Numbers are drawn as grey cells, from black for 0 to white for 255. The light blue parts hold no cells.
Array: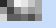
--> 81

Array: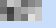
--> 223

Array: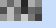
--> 120

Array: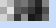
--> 38

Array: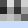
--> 164

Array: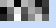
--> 212

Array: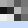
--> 58

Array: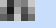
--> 68

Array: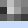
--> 86
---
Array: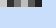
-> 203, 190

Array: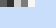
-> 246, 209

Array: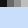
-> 190, 147

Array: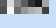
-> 246, 217

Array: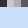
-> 200, 173

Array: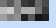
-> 203, 190

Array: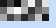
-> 251, 239

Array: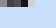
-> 208, 140

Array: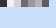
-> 240, 211
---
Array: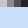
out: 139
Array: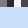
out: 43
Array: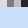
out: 125
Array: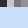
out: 198
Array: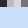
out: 188
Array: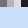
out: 180
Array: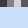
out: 131
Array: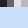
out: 102
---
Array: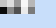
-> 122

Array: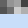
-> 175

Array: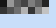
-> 194

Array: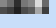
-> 61

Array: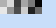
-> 105

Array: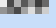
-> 205

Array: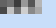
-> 168

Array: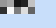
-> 99

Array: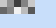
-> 88

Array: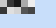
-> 69
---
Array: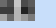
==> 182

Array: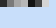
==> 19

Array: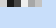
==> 238

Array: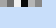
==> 9

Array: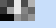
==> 149

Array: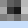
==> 139

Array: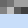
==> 190

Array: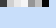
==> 150

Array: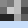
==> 36

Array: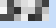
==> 47
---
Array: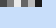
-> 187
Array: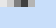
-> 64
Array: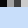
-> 64
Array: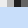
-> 32
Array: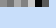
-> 5
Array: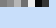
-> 8
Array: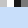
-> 24
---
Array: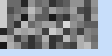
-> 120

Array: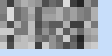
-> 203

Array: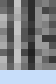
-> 128

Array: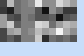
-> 83

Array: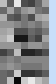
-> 163

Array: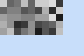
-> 191

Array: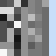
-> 108
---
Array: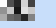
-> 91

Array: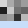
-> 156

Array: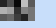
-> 61

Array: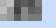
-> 136

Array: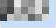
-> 102

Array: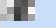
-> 54
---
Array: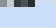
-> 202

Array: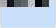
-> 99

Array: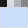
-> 25

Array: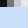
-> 18

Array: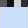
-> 90

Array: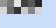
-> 52

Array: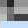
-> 191
